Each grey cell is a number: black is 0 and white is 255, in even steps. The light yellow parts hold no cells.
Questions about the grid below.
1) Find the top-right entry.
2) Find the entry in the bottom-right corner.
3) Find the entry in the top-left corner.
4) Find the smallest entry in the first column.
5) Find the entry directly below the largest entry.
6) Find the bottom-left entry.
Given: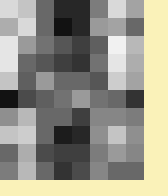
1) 163
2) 104
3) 217
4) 18
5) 229
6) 124

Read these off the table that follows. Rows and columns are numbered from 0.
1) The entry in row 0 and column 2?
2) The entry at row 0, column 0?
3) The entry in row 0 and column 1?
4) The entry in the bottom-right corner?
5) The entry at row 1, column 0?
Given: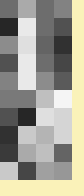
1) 109
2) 109
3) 170
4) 151
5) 38

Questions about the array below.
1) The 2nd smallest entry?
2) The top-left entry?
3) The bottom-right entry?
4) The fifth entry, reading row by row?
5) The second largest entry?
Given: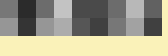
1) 52
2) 119
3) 64
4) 74
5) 184
